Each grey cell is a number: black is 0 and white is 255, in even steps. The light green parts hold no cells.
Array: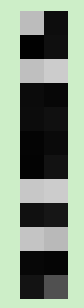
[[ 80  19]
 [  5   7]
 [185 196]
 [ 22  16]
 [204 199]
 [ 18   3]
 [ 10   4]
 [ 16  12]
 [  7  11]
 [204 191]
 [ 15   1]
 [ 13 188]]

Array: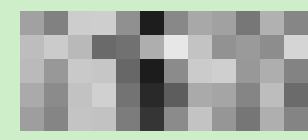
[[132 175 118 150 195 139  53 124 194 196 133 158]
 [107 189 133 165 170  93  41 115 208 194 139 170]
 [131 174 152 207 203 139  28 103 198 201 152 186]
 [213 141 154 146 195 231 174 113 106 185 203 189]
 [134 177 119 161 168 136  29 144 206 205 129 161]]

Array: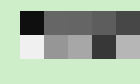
[[182  55 167 150 240]
 [ 71  93 101 102  15]]

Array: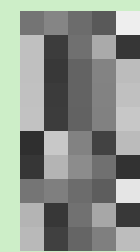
[[189 127 101  64 185]
 [ 56 167 113  55 180]
 [229  93 108 127 117]
 [ 50 112 140 180  54]
 [187  66 130 200  47]
 [199 129  98  60 194]
 [192 130  99  59 193]
 [188 131  99  56 192]
 [ 54 170 112  60 192]
 [238  89 108 133 116]]

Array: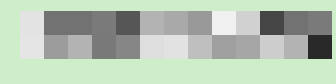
[[ 41 179 205 166 159 191 226 222 134 121 179 156 229]
 [122 114  69 209 240 153 169 179  86 122 114 114 227]]

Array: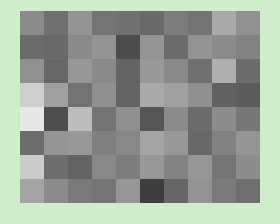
[[111 122 147 102  62 150 117 122 139 164]
 [141 116 150 132 152 125 136  99 109 203]
 [148 129 104 152 164 135 128 152 148 109]
 [119 140 107 139  86 143 115 188  78 231]
 [ 92  97 143 160 170 100 143 114 159 206]
 [108 175 111 136 152 100 137 151 103 144]
 [131 139 146 108 149  76 147 138 105 107]
 [144 169 115 124 105 113 116 147 112 139]]
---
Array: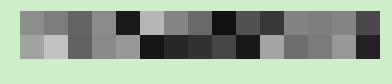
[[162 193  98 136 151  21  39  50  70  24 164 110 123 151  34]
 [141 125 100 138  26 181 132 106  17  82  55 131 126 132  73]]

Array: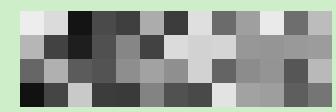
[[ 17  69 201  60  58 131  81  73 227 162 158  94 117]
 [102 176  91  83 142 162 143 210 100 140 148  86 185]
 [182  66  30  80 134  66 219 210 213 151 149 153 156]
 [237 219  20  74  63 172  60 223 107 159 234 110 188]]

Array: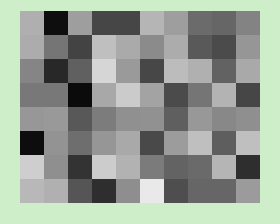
[[184 176  85  46 142 233  78 102 102 155]
 [206 143  51 204 178 123  99 106 181  46]
 [ 13 147 110 150 169  73 156 191  94 191]
 [151 153  88 124 144 145  95 152 136 143]
 [120 120  11 168 203 163  75 117 179  70]
 [133  40  96 214 154  71 188 176  98 169]
 [172 117  67 191 170 139 172  89  75 150]
 [175  14 158  70  70 181 158 107 102 131]]

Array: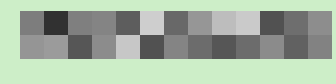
[[149 155  86 140 199  81 132 108  86 108 139  97 130]
 [125  49 127 132  93 206 104 150 189 202  81 110 141]]

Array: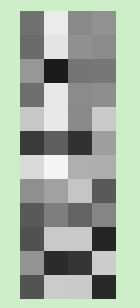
[[ 83 203 202  40]
 [148  43  53 204]
 [ 81 201 201  37]
 [ 89 126 100 133]
 [143 161 197  89]
 [218 244 175 173]
 [ 58  95  49 158]
 [199 232 137 202]
 [110 232 139 142]
 [151  27 117 119]
 [107 228 144 139]
 [112 235 137 145]]

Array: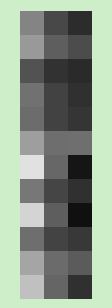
[[192 101  48]
 [165 107  91]
 [110  67  56]
 [212  94  16]
 [119  69  48]
 [225 103  21]
 [158 110 111]
 [108  66  53]
 [113  66  48]
 [ 82  50  42]
 [153  94  76]
 [132  72  44]]

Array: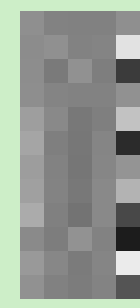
[[145 129 124 131  84]
 [153 135 123 133 235]
 [138 125 146 130  28]
 [171 128 115 137  72]
 [160 131 120 137 179]
 [157 130 118 134 148]
 [165 127 119 133  43]
 [158 137 120 127 194]
 [142 132 130 130 145]
 [141 122 145 126  59]
 [140 144 130 132 226]
 [143 130 129 129 143]]
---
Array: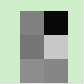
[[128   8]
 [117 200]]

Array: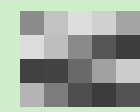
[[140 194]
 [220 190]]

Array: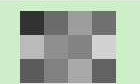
[[ 50 107]
 [186 143]]

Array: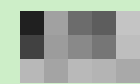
[[ 32 161]
 [ 65 156]]

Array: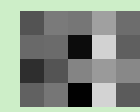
[[ 83 122]
 [105 107]]

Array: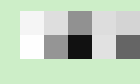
[[245 222]
 [254 149]]
